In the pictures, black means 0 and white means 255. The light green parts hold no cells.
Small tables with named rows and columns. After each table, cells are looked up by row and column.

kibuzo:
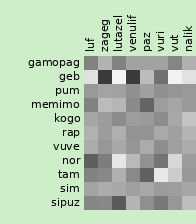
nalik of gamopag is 176
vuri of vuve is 142
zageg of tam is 136
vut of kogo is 167
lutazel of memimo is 182
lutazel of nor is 230
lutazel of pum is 161
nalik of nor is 156
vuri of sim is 155
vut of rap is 160
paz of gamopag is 161
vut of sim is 158
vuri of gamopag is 162
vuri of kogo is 140
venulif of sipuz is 180
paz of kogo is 154

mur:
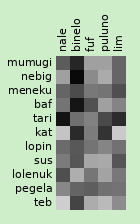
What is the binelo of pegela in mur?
100
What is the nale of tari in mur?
19
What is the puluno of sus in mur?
169
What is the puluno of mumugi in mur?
160
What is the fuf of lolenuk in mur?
118
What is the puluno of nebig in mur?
171
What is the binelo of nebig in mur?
9
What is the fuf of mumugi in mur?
160
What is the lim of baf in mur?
132
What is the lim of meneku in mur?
79
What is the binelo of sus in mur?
86
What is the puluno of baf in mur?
160
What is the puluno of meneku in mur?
116
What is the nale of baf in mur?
116
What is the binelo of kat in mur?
42
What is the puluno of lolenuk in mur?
163
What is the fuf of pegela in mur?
94
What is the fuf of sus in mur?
166
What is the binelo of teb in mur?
68
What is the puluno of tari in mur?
74

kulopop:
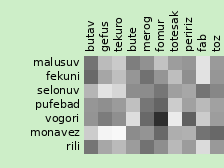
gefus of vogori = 124
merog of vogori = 105
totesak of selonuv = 159
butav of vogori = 148
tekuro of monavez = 248
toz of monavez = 104
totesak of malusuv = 157
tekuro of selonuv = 214
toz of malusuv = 154
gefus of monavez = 244
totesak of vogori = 235
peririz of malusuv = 150
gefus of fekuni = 166
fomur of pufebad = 100
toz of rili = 153
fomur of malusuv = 194
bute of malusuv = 126

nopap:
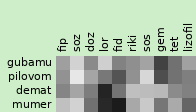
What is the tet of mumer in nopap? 170
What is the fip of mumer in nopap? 192
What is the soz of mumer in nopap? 210
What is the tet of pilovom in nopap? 114
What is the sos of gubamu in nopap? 163
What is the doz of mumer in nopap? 113
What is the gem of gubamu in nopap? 66
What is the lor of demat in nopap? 36
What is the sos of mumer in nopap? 201
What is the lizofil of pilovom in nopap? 127
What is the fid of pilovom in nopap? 84
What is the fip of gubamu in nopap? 159
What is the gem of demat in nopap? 185
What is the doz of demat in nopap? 125
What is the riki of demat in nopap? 191
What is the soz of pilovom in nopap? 231
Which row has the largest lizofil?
gubamu

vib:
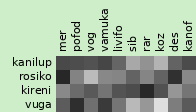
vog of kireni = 89
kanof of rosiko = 136
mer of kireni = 137
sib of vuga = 185
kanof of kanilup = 75
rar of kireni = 40
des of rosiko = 48
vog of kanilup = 82
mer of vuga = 92
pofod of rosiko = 131
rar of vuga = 151
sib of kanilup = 168
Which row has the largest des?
kireni

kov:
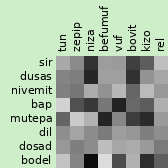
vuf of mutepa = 135
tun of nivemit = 128
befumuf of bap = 119
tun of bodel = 195
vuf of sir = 155
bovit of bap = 105
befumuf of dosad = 190
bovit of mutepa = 61
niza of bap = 56
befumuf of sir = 157
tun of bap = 210
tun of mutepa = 100
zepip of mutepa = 202

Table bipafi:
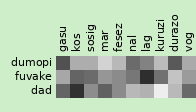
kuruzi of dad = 238
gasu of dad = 100
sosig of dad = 141
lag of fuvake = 46
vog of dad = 105
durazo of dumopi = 89
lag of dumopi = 130
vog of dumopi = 170
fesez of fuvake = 139
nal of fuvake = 119
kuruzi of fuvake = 113
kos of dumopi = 173
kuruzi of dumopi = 187
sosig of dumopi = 173
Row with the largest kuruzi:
dad

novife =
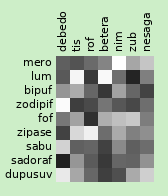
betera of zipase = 109
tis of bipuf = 171
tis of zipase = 216
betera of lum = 249
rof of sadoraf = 91
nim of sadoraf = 102
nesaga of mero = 197
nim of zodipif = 87
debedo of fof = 119
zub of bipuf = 102
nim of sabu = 138
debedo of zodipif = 251
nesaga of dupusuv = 207
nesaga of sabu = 109
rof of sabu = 101
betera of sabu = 65
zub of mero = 166
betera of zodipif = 117
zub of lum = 36
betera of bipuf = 55

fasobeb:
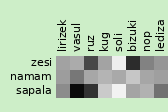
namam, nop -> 166
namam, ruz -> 167
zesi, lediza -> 150
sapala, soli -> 242
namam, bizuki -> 198
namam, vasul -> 119
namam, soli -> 169
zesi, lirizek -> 162
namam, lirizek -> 157
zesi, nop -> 130
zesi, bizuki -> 44
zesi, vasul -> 171
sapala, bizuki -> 164
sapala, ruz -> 50
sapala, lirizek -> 140
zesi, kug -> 163

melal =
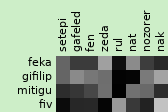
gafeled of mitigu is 54
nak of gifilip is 163
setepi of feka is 101
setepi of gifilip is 101
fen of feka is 59
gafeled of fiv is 39
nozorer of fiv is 34
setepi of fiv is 11
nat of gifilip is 5
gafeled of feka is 59
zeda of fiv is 5
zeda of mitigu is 111
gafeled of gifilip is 138

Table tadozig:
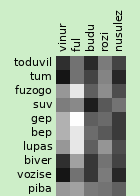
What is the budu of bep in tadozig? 108
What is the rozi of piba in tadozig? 115
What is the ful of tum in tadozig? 114
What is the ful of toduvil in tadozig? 114
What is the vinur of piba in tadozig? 151
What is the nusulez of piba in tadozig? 96
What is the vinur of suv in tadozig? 125
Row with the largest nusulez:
suv

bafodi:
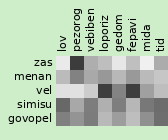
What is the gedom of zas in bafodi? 231
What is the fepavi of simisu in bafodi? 183
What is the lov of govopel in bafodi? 128
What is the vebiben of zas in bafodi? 174
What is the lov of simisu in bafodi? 104
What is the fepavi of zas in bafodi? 191
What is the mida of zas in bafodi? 240
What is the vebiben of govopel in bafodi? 124
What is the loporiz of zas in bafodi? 190
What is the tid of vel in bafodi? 190
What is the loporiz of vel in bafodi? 62
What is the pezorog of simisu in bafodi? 168
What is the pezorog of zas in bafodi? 60
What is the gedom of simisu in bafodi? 126
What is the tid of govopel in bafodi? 110

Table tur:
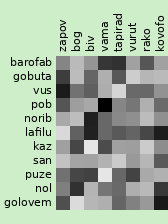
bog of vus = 114
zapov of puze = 113
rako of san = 182
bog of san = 164
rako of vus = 104
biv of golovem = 182
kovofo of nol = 56
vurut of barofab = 161
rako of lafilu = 71
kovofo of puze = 177
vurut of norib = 143
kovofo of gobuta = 186

